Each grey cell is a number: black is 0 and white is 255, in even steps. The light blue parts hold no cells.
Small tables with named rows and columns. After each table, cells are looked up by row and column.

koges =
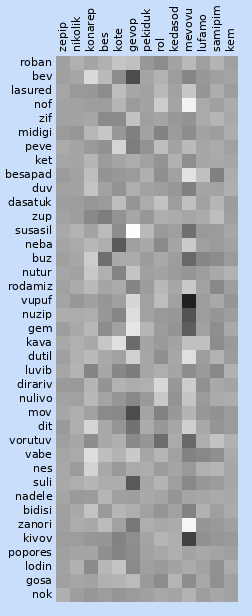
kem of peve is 161
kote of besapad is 152
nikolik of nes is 155
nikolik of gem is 169
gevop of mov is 76
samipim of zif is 181
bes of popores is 143
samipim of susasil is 155
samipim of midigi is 157
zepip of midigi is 155
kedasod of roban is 163
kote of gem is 161
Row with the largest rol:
dirariv

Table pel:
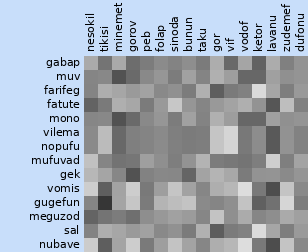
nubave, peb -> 122
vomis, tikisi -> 95
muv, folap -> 150
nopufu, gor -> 197
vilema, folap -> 138
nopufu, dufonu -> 130
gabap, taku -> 123
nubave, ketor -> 121
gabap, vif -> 105
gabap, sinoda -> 131
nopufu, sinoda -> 128

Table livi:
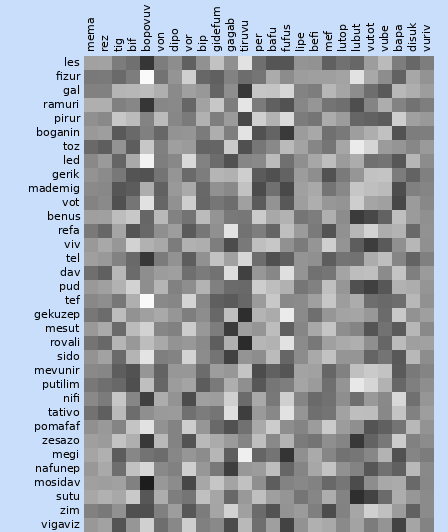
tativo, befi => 111
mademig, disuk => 128
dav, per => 151
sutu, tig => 168
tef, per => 155
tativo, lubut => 190

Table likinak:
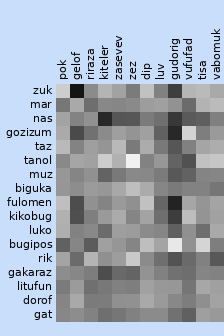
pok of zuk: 205
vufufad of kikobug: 189
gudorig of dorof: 136
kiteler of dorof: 124
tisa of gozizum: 126
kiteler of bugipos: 160
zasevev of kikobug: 171
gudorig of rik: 83
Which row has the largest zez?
tanol

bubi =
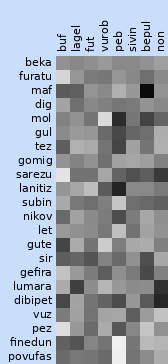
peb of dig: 118
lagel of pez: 152
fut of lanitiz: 189
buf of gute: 69
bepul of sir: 79
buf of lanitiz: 149
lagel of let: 144
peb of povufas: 238
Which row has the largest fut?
lanitiz

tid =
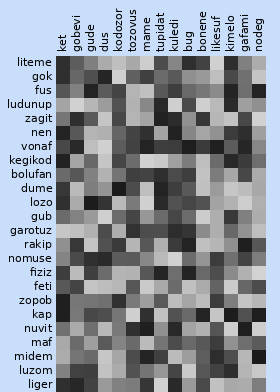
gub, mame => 151
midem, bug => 157
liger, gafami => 172
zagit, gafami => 72
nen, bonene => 165
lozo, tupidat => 42
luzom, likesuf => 65
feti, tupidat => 169
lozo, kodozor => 185
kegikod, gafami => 59
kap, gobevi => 120

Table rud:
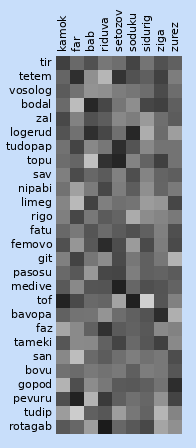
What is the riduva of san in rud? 92
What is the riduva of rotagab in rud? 27
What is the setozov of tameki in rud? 68
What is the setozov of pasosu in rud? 69
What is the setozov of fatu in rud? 91
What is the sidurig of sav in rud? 132
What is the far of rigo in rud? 71
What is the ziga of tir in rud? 81

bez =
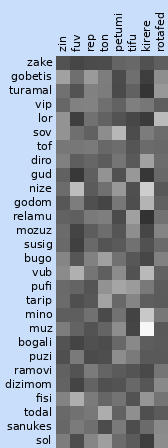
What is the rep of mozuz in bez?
93
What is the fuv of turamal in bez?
83
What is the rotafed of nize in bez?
88
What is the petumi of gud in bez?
81
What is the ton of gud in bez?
147
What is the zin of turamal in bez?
113
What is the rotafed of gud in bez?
104
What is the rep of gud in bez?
95
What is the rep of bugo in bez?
129
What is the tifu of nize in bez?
79
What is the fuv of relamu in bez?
95
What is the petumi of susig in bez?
90
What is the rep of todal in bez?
120
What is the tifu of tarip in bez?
133
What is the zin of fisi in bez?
131
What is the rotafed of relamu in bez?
114
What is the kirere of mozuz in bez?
70
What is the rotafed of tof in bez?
104
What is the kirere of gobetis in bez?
62

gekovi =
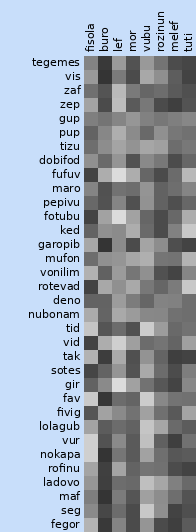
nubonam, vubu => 136
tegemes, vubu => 153
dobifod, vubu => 137
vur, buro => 82
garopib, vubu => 164
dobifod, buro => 106
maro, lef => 114
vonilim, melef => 68
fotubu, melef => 104
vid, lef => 207
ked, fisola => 99
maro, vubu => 148
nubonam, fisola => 171
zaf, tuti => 80
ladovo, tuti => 105

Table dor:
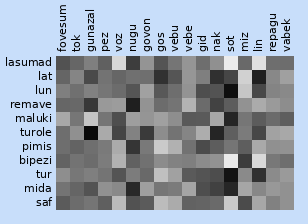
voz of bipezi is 178
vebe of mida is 165
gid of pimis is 75
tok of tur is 119
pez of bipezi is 124
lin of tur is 49
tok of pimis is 99
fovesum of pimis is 110
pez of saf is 95
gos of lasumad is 84
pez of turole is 170
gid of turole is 173
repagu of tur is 139
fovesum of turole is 110
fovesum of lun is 127
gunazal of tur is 127
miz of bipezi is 60
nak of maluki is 167
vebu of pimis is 177

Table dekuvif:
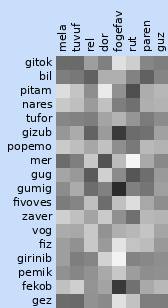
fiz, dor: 154
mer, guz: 137
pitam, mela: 221
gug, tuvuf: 153
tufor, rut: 149
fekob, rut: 113
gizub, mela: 151
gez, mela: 108
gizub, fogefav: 58
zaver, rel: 164

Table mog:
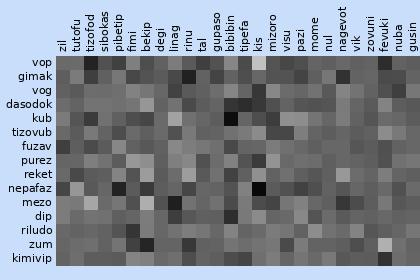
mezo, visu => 118
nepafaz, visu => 81
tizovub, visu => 71
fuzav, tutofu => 94
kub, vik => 98
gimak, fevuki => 75
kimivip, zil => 99
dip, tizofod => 115
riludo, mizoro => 123
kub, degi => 106
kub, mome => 116
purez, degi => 95
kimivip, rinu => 78
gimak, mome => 95
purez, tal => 81
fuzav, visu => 112
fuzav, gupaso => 111
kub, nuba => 103
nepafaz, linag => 101

